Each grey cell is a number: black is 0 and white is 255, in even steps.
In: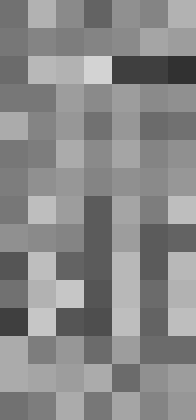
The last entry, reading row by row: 151
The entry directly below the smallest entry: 144
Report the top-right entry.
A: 178
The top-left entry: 113
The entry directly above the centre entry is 132
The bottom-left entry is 113
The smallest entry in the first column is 63
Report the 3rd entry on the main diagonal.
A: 178
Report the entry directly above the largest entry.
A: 132
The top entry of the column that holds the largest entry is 99
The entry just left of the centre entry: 157
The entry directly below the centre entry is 91
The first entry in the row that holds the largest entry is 107
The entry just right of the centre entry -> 165
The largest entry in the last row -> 171
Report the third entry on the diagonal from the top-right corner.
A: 63
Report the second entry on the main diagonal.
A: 132
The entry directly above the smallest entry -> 157
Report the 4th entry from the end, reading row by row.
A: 119
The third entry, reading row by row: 138
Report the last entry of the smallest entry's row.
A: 49
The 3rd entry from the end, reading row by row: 165
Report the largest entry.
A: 211
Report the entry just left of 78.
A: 85
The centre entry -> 91

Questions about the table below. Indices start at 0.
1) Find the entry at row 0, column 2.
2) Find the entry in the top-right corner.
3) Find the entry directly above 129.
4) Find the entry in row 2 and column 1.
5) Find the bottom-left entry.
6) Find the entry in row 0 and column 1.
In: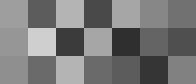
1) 180
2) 113
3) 79
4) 106
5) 143
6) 92

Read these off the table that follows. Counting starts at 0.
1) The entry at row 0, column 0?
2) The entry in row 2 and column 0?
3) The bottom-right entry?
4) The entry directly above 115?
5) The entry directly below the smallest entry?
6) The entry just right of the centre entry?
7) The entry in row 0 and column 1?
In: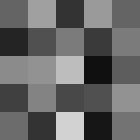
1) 100
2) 139
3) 115
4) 146
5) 80
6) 16
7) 160

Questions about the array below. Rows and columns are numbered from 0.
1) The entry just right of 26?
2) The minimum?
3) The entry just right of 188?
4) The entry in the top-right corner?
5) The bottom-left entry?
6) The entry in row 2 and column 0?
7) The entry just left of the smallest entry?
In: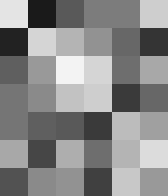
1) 89
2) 26
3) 160
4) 206
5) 82
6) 95
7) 228

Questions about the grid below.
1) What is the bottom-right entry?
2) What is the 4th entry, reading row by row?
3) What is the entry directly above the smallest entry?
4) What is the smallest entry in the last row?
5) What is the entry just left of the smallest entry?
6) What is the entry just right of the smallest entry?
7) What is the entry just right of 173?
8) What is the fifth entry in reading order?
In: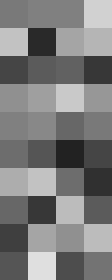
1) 115
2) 209
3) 103
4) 77
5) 85
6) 69
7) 194
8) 194

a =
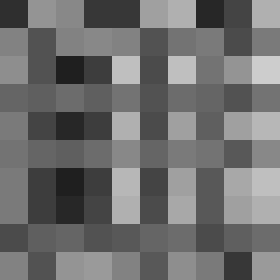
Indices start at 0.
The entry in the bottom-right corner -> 154
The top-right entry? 176
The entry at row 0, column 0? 47
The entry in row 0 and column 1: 148
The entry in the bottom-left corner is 130
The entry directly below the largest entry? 115
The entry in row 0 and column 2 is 136
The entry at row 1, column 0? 130
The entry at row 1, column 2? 130
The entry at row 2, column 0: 142
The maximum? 205
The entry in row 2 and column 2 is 31
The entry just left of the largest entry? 148

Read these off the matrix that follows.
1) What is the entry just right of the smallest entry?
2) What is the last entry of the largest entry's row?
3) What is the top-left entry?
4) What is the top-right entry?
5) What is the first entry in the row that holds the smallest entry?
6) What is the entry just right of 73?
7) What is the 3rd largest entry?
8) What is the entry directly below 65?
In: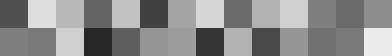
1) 94
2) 236
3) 80
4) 141
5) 127
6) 149
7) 214
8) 149

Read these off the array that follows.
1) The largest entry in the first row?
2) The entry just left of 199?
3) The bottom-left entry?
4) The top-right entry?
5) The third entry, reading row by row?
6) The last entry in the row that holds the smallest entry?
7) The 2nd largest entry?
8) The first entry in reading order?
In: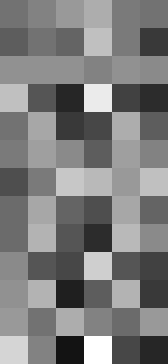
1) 173
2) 122
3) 213
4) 114
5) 153
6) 38
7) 235
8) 114

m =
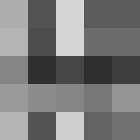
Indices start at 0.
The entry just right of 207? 99
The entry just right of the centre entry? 47
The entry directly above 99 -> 119
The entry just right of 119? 148
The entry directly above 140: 47
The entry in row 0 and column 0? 173
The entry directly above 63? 107
